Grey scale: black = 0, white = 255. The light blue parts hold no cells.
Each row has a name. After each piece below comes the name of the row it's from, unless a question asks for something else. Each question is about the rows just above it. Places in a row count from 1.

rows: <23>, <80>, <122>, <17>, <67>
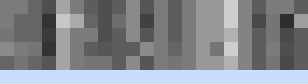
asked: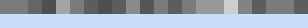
<23>
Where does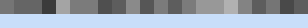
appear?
<122>
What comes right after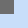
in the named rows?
138

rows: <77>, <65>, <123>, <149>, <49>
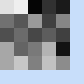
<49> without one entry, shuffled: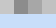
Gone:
128
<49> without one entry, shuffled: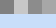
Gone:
193
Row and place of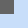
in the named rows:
<149>, 2
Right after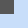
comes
154
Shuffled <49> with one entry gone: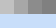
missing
199

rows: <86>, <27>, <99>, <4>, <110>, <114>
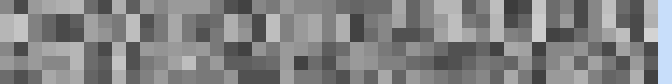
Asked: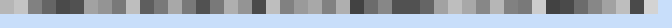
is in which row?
<99>
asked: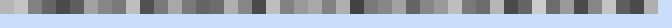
<27>
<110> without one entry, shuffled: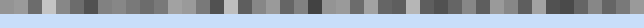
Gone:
114
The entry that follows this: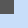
175
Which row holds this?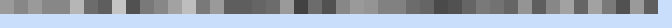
<110>
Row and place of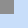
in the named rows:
<4>, 27

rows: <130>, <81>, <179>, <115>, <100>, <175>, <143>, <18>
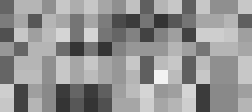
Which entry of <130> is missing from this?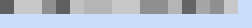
173
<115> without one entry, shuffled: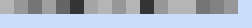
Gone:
109
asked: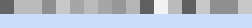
<175>
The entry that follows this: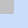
95

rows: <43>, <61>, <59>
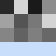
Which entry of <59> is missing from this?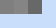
98
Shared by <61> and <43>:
212
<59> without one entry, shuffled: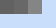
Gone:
127
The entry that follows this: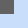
127

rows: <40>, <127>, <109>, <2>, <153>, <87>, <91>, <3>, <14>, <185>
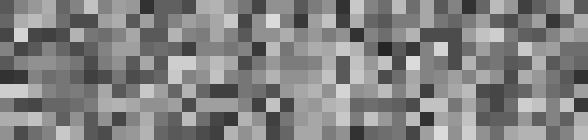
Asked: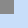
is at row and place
<87>, 32
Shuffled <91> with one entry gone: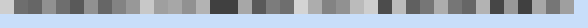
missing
83

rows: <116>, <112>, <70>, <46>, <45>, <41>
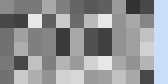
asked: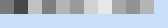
<45>
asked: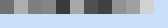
<46>

